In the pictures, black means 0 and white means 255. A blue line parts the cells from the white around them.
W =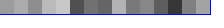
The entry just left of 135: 121
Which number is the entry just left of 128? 54
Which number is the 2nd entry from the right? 128
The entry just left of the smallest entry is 94

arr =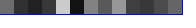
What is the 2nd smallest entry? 33
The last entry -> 101
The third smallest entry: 48
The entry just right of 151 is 63

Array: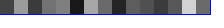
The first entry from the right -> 106
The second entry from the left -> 155
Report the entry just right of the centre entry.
36
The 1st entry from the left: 67

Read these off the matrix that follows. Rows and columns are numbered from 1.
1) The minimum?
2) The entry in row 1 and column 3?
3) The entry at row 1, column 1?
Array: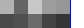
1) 53
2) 200
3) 178

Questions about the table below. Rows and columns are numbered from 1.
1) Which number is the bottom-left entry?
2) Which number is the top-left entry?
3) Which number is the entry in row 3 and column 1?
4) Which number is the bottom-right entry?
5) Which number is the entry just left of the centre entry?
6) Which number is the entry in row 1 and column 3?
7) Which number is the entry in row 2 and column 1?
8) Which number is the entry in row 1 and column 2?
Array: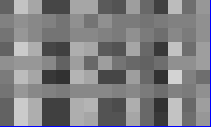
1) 98
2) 98
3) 116
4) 151
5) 104
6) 166
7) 129
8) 195

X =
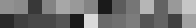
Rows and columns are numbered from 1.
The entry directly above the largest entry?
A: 132
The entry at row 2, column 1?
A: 42
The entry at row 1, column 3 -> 56
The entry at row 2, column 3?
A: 72
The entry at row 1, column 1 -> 145
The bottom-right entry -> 161
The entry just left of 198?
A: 153
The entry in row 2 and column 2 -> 64

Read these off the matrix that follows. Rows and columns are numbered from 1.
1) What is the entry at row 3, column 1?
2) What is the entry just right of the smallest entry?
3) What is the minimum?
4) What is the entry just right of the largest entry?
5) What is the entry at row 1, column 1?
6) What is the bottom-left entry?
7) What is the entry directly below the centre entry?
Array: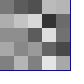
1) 142
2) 107
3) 52
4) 168
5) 120
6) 128
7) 154
